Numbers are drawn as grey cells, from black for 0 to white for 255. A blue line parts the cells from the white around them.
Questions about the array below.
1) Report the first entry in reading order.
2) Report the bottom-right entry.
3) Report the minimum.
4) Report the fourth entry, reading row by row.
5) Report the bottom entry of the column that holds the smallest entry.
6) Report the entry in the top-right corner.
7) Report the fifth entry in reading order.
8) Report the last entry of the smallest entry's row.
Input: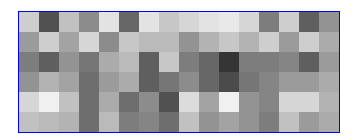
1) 206
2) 171
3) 53
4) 140
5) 163
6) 147
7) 227
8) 155

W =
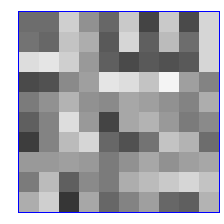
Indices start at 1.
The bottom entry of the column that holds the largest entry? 103
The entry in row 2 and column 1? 115
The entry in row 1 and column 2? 109
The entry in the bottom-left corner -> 173
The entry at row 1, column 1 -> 109
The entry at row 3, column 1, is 221
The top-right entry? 214
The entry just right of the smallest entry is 167
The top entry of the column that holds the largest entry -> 201
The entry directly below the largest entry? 145
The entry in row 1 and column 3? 207
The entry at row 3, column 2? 229
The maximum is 244
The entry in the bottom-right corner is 179
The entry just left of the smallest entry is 207
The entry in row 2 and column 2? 103
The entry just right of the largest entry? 159
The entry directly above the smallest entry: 95
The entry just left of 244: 195

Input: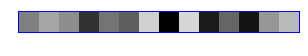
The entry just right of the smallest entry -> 215
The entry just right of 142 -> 49
